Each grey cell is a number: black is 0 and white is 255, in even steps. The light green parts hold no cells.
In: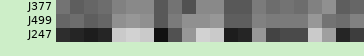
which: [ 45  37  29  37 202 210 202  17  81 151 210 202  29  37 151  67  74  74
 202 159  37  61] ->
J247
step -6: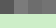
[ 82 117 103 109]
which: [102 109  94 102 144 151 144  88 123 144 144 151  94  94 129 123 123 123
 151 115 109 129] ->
J499
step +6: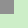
[150]
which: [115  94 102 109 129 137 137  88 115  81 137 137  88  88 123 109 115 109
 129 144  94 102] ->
J377

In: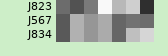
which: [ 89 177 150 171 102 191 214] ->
J834
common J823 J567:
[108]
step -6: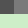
[ 76 116]

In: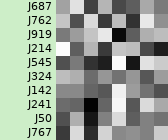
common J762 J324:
[189]
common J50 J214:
[94]

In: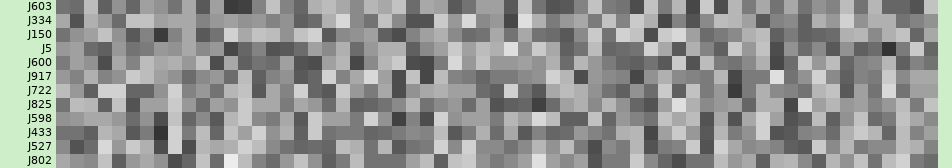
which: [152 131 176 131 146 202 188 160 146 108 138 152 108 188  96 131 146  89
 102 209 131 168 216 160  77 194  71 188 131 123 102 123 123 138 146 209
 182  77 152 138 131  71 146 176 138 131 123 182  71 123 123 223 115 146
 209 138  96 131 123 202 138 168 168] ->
J917
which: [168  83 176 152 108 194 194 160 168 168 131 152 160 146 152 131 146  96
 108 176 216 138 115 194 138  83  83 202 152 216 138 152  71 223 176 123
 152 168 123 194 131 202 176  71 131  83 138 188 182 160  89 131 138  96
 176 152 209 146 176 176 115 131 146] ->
J334
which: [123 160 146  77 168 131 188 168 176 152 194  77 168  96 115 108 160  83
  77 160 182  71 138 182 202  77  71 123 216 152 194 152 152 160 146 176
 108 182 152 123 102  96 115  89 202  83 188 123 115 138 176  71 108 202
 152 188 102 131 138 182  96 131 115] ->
J600

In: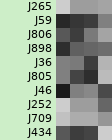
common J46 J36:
[128]
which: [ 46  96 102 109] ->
J898
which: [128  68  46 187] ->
J805
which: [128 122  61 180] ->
J36
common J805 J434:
[68]
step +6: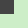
[74]

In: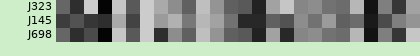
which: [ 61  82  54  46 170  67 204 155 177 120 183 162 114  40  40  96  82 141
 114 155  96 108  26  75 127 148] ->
J145
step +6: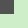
[88]
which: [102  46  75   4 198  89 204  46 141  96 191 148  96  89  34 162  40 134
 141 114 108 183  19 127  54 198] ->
J698
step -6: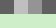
[ 90 185 142  90]
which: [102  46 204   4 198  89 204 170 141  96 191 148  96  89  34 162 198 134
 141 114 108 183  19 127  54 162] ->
J323
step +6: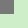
[126]

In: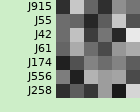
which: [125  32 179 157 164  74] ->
J556
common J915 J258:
[47]
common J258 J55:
[93]
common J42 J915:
[117]
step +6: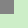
[137]
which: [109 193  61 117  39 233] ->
J42
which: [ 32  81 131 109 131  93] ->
J174

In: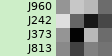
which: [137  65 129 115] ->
J813
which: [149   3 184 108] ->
J373
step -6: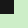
[17]

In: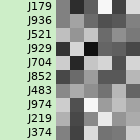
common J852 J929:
[72]
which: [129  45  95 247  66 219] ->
J179
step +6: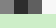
[135  51 101 253]
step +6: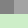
[135 169]

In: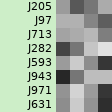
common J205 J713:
[171]
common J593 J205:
[155]

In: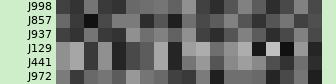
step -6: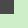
[67]
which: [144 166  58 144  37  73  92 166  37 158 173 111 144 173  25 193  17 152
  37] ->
J129
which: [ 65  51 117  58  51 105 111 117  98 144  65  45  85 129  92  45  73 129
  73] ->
J998

